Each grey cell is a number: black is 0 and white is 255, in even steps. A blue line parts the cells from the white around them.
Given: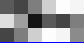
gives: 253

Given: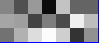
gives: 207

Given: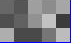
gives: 73

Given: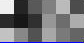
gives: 167

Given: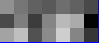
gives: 206

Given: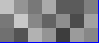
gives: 61

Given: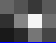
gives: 41

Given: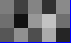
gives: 78
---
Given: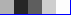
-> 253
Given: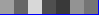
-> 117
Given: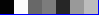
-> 188
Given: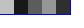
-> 47
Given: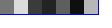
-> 183
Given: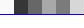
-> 215
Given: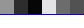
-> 82
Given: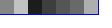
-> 174
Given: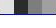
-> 160
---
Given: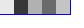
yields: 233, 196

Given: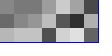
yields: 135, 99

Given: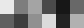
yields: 233, 177

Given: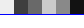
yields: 238, 18

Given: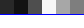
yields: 40, 126

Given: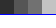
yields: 47, 195

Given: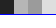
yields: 35, 222

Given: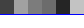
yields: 65, 195

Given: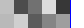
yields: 192, 158

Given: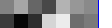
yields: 130, 122
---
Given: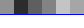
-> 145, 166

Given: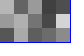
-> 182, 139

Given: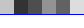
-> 197, 221

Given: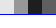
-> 230, 95

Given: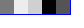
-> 121, 84

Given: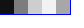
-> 17, 167

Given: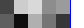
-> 68, 54

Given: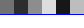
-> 113, 189
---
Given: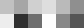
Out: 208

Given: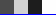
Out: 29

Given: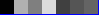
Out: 127

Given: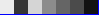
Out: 213

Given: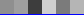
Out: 61

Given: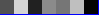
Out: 33

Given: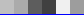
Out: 93

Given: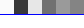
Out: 231

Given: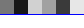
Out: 209
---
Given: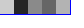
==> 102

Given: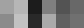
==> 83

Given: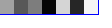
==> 38

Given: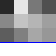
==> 120

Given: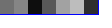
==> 189

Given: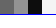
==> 13

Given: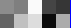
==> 69

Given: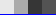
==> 54

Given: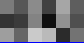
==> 166
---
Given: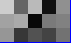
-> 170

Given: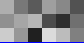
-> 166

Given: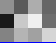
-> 201

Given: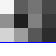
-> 31

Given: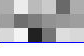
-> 111

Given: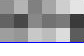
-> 72
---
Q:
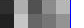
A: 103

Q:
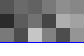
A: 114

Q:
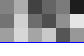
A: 109

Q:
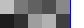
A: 158

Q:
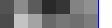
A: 164

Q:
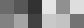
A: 65

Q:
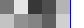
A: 132
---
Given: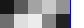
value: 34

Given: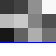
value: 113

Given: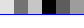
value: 157

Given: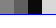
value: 216

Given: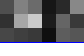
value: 86

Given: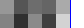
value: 211

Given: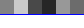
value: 108
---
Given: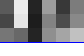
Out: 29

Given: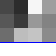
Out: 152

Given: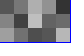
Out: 191

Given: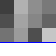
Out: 134

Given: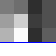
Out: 60

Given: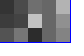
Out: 194

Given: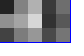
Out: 214
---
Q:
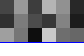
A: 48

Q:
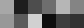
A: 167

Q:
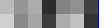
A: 187

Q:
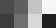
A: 75

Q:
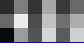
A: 104

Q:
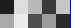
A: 29

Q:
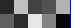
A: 39

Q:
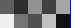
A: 95
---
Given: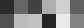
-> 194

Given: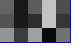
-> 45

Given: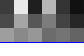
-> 87

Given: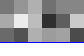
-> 189

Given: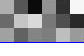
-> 217

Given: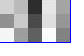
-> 74
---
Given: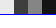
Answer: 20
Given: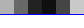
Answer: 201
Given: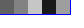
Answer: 158
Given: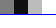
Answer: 255
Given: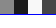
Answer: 70
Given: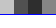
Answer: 133
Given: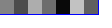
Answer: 96
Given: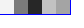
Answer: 164
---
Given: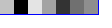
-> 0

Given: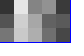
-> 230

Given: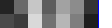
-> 106

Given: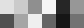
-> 203

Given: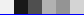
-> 24

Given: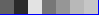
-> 42
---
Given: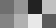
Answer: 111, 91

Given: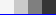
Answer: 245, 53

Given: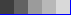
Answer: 62, 217

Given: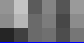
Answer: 148, 118

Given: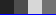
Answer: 35, 114

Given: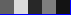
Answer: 97, 19

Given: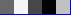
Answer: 104, 193

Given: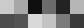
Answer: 203, 57
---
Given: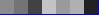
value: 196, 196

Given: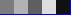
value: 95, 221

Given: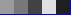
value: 66, 223

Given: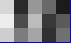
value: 188, 237

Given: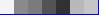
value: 83, 244

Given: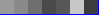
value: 74, 200

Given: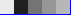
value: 116, 235

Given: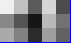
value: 22, 240

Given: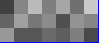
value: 140, 202
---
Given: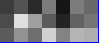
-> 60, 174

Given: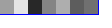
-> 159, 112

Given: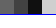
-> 100, 207

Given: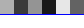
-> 176, 99

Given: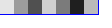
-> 229, 186

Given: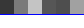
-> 55, 161

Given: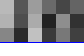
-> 185, 64

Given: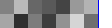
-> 130, 111

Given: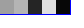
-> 159, 7

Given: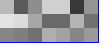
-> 186, 154
